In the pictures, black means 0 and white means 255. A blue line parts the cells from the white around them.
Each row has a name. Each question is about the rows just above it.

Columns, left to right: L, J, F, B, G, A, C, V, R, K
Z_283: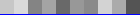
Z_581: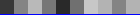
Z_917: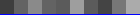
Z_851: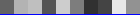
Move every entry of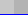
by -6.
[193 173]
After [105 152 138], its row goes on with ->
[211 171  84]
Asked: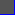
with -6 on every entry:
[78]

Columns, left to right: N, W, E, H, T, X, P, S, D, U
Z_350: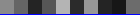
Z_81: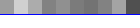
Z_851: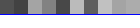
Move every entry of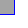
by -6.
[158]
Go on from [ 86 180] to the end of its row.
[ 43 151  36  23 108]
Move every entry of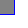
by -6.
[124]
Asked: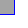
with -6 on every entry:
[158]
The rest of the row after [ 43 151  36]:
[ 23 108]
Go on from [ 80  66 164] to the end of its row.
[130  72 187  94 193 164 172]
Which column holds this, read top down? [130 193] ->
S

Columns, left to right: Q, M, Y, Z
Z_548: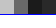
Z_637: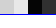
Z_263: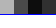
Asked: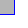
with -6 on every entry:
[175]
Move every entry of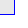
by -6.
[226]
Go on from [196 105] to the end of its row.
[27 41]
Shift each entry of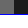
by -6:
[99 21]
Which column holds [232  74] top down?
M

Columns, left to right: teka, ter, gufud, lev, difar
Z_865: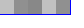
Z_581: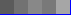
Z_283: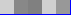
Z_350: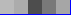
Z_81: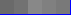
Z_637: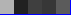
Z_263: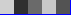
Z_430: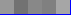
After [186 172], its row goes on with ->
[ 77 121 166]
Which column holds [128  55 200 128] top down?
lev
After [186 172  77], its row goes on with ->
[121 166]
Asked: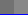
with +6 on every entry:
[120 142]
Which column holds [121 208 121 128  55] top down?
lev
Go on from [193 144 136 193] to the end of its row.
[144]

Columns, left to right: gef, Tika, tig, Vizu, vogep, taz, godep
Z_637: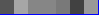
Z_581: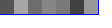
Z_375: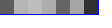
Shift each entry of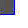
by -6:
[79]
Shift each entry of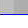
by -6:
[183 167]
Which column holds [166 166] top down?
Tika

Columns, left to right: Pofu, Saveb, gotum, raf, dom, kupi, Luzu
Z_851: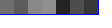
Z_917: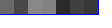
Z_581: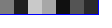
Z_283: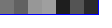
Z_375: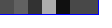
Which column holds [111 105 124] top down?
Pofu
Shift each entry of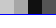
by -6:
[195 161  10  78]
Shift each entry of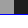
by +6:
[165  36]
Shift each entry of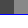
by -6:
[ 66 130]
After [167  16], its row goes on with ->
[84 42]
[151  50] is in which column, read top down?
gotum

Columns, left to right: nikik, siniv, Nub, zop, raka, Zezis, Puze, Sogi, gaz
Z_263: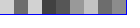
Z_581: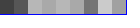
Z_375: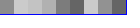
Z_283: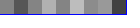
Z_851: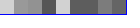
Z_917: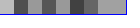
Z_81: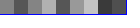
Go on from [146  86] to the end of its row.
[210  93  93 124 101]
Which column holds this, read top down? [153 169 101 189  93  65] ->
Zezis

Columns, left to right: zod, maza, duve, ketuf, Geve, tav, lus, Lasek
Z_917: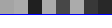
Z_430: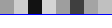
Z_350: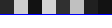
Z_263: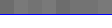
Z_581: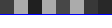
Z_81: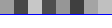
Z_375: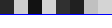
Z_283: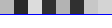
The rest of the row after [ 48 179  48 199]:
[212]
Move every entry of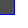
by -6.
[72]
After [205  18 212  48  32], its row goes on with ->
[192 212]
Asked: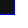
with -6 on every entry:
[12]
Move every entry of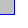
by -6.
[186]
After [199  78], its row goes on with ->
[150  63 164 192]
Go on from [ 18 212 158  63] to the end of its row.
[164 192]

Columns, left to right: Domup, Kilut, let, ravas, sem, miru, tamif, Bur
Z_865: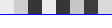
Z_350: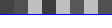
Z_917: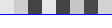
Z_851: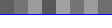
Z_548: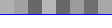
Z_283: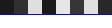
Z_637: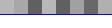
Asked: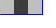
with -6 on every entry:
[185  54 185]
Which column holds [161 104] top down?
sem
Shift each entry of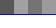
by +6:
[ 94 167 122 161]
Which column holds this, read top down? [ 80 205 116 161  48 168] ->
Kilut

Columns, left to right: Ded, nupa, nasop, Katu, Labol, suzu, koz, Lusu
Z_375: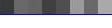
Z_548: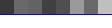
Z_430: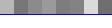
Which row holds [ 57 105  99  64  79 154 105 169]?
Z_375
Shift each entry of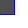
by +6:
[85]
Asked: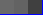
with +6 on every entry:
[111 105  70]
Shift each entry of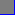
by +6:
[131]
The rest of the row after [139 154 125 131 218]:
[111]
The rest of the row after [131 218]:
[111]

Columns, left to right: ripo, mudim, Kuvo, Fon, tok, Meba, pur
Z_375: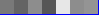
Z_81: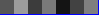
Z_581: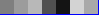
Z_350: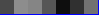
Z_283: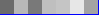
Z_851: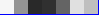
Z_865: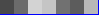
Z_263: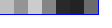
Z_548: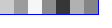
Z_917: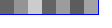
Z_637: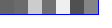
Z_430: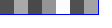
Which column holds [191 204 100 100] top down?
ripo
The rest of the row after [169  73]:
[148 252  80 163]
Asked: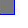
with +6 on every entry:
[127]
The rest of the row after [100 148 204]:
[100 156  92 163]
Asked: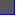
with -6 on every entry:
[80]
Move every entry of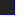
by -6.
[29]
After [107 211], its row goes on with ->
[197 113  92 184]

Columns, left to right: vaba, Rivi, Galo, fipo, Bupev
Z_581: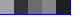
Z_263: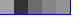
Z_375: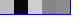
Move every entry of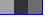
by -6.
[157  44 102]
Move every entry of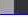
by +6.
[169  56]
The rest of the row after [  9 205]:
[134 140]
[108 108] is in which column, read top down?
Galo

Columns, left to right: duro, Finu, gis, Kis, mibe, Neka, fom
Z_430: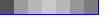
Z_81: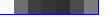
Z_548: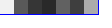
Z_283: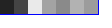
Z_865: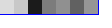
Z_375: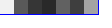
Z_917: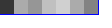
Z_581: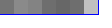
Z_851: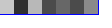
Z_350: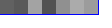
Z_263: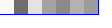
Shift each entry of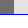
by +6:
[116 233]
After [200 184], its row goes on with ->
[150 124]
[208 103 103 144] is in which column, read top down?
mibe
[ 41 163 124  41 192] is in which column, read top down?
Kis
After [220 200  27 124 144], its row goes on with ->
[ 97 150]
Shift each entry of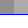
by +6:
[150 177]

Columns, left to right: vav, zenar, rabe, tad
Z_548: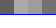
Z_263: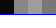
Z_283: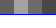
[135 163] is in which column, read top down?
zenar
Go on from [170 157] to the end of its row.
[114]
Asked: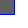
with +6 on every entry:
[101]
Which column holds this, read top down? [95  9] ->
vav
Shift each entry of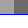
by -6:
[157 101]
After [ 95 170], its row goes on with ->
[157 114]

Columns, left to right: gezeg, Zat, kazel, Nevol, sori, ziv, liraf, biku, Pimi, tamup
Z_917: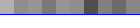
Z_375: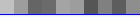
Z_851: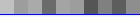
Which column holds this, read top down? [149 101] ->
kazel
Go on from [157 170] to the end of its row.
[107 164 157  85 128  93 142]

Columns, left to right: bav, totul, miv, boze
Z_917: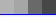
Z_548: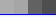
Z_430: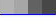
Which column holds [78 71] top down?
boze
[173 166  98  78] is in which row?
Z_548
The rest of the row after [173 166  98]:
[78]
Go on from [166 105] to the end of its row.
[71]

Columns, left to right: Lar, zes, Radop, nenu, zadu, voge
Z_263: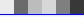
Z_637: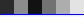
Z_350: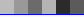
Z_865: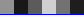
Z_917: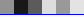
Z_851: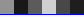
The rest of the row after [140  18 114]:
[173 227]
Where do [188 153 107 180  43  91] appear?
Z_350
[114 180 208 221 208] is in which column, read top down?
nenu

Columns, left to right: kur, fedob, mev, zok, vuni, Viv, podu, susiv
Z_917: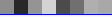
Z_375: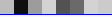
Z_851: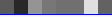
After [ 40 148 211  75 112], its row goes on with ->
[175 168]
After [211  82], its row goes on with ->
[106 211 203]
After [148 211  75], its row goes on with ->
[112 175 168]

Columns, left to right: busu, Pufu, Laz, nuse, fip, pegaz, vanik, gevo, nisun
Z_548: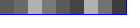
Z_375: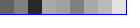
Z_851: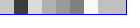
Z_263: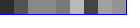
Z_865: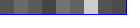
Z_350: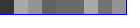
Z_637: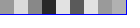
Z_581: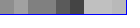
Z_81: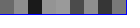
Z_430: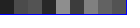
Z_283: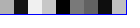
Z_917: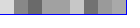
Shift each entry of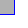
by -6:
[171]
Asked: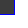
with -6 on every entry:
[54]
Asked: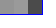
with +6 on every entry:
[154 160  81]
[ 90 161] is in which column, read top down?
fip
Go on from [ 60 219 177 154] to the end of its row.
[128 248 192 192]

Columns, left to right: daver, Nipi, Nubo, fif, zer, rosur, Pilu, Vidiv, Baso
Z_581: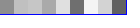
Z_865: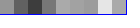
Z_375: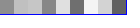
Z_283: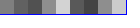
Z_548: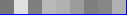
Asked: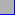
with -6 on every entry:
[171]
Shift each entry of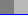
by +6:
[133 191]
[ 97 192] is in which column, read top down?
Nipi
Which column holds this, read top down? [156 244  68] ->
Pilu
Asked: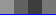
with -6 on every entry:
[144  91  55 113]

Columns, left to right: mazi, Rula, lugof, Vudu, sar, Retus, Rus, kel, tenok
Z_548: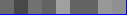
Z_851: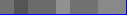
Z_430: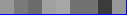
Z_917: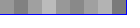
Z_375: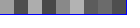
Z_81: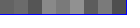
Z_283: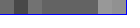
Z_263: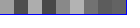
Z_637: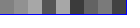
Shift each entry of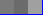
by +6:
[128 113 166]
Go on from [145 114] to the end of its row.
[114 137 137]
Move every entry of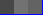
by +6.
[ 78 120 105]
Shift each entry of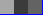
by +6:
[173  65 105]
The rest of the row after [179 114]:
[92 99]

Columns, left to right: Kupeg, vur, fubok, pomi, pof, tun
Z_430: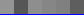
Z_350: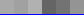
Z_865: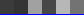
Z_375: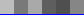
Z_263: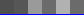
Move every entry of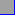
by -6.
[155]
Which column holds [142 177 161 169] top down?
fubok
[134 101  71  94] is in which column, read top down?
pomi
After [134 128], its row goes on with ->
[94]

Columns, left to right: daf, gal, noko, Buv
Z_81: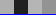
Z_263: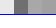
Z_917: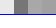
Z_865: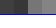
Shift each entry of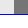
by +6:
[239 124]
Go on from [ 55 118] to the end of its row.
[132]
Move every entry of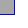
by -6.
[162]
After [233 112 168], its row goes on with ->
[161]
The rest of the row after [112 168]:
[161]

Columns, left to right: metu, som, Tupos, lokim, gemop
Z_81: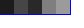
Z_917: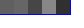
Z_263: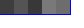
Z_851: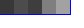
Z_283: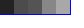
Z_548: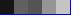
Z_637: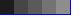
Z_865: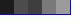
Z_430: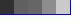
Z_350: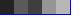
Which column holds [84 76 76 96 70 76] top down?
som
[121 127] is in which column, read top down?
lokim

